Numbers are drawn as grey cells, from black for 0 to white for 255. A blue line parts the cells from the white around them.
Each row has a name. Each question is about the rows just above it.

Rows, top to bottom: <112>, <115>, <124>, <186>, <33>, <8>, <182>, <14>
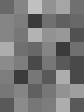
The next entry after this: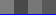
[73]
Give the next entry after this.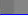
[96]
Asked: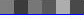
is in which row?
<8>
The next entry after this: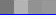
[81]
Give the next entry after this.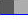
[73]
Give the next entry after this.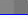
[179]
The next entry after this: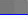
[173]

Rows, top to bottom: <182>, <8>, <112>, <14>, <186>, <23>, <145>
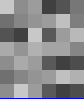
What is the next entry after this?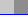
[156]
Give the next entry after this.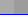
[89]
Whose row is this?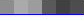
<186>
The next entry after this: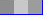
[89]
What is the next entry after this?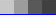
[77]

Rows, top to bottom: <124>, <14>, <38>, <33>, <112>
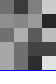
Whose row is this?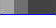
<33>
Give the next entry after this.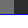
[225]
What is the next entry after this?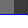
[127]
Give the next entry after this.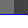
[67]
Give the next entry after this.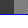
[203]

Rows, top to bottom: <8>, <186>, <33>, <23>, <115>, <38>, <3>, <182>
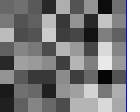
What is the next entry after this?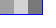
[174]
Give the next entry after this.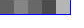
[181]
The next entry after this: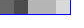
[168]

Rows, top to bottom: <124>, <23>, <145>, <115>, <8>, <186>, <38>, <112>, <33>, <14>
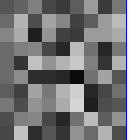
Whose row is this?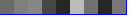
<115>
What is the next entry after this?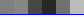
[93]
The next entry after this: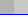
[127]

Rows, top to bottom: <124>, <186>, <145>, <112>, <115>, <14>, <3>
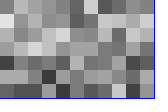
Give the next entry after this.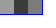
[88]
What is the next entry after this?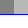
[163]

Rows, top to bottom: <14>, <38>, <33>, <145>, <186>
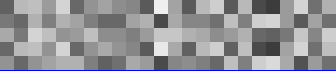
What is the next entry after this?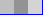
[104]
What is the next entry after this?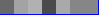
[112]
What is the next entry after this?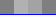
[104]
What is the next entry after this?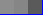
[239]
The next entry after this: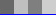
[218]

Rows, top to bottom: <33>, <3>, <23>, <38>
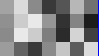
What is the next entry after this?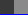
[197]
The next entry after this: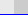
[126]
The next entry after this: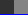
[28]
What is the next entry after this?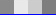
[43]

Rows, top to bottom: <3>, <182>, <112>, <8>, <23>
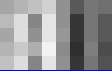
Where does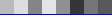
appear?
<182>
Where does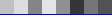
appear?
<23>

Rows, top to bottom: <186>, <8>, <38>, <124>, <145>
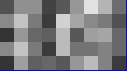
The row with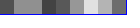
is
<186>
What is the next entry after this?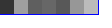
[130]
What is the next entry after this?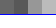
[130]
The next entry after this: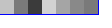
[81]

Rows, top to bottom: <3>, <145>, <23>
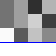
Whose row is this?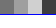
<145>
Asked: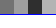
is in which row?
<3>
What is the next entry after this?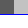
[137]
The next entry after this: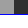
[180]
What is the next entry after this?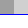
[62]

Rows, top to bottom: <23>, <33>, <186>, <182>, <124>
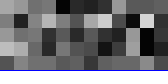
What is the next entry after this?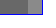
[75]
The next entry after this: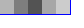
[75]
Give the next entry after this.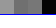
[41]
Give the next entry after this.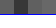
[104]
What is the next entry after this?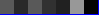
[55]
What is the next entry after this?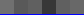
[104]
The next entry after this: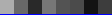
[159]

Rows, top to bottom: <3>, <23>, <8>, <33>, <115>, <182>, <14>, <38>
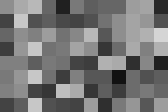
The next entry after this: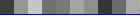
[128]
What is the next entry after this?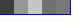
[164]
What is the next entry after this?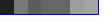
[40]
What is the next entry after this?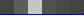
[157]
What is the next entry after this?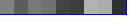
[135]
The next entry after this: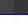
[191]

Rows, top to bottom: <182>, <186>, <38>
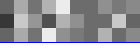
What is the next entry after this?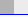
[108]
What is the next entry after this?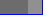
[121]
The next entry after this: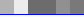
[137]
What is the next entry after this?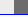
[108]
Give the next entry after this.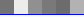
[108]
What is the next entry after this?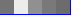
[178]
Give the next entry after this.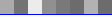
[137]

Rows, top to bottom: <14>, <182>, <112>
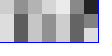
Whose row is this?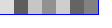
<182>
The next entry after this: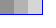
[235]

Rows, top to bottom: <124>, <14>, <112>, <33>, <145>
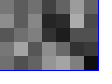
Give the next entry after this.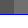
[127]
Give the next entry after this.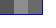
[50]
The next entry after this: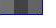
[156]
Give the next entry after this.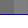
[50]
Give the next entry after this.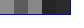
[172]

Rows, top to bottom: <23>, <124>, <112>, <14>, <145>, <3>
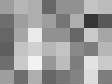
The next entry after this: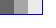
[145]
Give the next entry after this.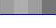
[174]
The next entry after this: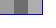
[102]
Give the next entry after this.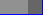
[202]
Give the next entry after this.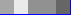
[202]
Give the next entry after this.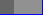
[195]
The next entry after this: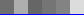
[125]

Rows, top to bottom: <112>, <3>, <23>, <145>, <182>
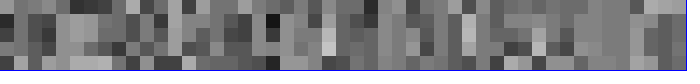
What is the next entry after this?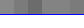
[123]
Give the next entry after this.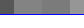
[101]
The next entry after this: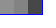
[157]

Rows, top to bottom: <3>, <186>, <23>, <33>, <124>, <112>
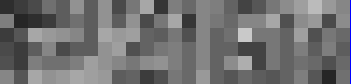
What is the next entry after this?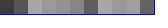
[93]
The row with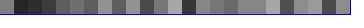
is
<186>
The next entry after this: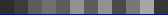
[134]
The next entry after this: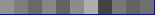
[105]
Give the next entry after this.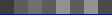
[119]
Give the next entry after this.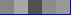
[74]

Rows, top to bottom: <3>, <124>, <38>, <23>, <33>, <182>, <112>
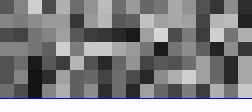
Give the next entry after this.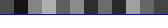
[124]
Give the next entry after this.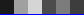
[206]

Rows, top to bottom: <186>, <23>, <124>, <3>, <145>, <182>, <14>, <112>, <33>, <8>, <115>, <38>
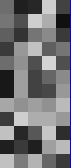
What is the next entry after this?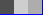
[16]
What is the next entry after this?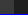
[159]

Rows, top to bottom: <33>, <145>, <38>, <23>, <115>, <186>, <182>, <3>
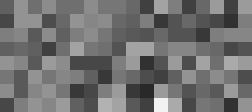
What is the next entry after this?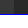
[155]
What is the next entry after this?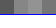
[56]
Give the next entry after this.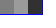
[83]
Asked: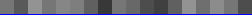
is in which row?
<186>
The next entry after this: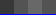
[71]
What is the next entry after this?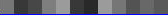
[155]

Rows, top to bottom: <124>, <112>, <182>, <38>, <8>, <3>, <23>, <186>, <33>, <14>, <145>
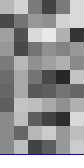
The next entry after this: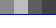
[46]
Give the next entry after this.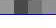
[131]
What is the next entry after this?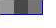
[144]
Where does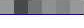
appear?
<38>
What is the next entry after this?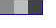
[94]

